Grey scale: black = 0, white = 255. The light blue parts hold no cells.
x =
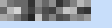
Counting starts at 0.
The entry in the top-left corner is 169
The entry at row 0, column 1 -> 118
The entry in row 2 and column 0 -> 169
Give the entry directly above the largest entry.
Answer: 104
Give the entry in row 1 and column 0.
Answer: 104
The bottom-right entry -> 154
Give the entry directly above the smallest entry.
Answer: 65
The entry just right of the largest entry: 104
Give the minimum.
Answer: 37
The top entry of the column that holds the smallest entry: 51
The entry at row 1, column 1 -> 184
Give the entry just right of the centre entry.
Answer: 65

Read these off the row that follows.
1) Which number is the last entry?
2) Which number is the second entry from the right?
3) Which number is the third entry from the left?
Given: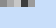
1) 155
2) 61
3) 199

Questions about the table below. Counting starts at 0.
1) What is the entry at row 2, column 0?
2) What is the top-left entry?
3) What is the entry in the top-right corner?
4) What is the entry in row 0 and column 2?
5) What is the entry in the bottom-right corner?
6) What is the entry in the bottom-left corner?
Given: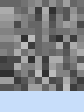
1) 159
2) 102
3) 114
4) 102
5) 86
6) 86

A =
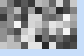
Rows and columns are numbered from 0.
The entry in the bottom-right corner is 74
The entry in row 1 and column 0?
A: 102
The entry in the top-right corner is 200
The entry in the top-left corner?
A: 172
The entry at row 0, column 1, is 114
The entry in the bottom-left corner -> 200
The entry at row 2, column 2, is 102
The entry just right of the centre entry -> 158
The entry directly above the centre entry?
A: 213
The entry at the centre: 200
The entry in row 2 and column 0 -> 58

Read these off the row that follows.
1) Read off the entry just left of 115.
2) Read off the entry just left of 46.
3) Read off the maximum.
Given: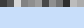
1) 143
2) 115
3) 215

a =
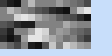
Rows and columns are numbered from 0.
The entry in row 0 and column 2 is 17
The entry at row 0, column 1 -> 29
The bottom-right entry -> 144
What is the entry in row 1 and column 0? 130
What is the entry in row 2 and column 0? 130
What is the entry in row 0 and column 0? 58
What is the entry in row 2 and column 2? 212
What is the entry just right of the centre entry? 130
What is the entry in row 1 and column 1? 185
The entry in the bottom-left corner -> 130
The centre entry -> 130
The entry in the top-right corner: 73

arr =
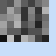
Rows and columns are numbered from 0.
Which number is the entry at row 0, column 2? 147
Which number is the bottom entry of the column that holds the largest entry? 190
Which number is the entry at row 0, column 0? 93
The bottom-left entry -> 18
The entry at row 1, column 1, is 163
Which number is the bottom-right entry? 34
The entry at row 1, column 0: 93
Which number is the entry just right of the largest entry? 34
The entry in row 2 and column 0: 133
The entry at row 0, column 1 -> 81

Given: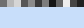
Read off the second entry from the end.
70
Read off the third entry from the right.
238
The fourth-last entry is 99
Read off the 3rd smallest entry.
58

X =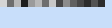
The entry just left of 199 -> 110
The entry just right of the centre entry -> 71

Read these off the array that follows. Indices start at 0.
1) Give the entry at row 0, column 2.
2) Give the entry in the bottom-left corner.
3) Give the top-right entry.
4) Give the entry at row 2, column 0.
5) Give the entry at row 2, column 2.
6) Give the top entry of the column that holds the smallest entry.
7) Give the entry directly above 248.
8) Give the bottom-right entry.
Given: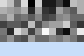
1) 105
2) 105
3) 175
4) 133
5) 105
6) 0
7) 133
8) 77
